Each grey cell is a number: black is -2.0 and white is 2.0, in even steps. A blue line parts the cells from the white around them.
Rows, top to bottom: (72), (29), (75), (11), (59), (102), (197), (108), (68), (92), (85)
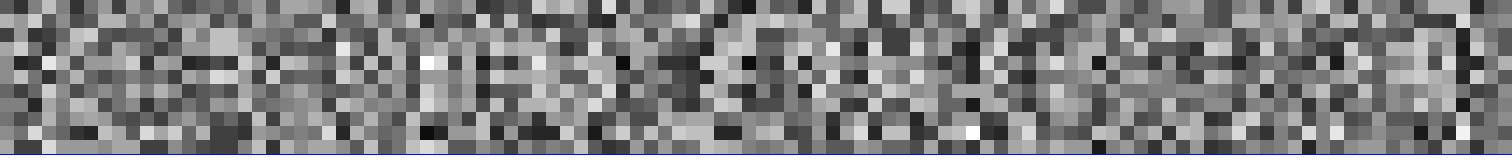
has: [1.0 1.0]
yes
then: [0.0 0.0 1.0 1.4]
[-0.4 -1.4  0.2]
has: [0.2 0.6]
yes
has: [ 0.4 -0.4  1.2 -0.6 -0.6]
yes
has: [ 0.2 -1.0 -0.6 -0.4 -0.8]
yes
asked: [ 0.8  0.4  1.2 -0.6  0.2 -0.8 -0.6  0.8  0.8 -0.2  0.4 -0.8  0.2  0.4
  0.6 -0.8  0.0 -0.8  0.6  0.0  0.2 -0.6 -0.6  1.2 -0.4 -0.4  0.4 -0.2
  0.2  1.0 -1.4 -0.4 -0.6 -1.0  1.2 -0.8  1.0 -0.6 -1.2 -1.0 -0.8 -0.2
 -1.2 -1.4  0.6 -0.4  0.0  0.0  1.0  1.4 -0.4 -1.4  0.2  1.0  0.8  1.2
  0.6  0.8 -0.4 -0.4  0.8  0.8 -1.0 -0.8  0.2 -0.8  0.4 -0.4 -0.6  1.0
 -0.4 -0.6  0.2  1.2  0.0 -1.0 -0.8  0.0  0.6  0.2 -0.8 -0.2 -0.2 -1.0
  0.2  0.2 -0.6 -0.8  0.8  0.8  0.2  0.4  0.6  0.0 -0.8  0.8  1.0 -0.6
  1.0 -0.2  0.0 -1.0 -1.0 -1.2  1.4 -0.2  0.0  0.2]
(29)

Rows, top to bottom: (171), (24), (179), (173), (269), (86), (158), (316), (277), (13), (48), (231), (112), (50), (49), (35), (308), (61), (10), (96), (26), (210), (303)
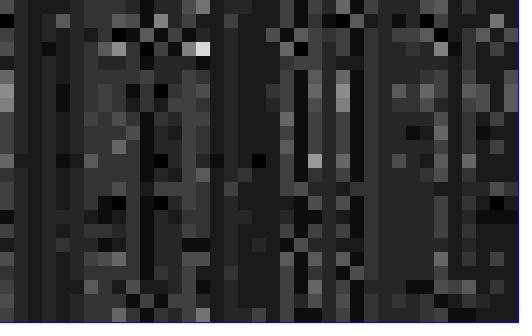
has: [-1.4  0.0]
yes
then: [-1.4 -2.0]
[-1.0 -1.6 -1.6]
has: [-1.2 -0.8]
yes
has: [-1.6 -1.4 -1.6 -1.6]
yes
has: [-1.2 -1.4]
yes
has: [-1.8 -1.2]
yes
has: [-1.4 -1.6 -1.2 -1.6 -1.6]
yes

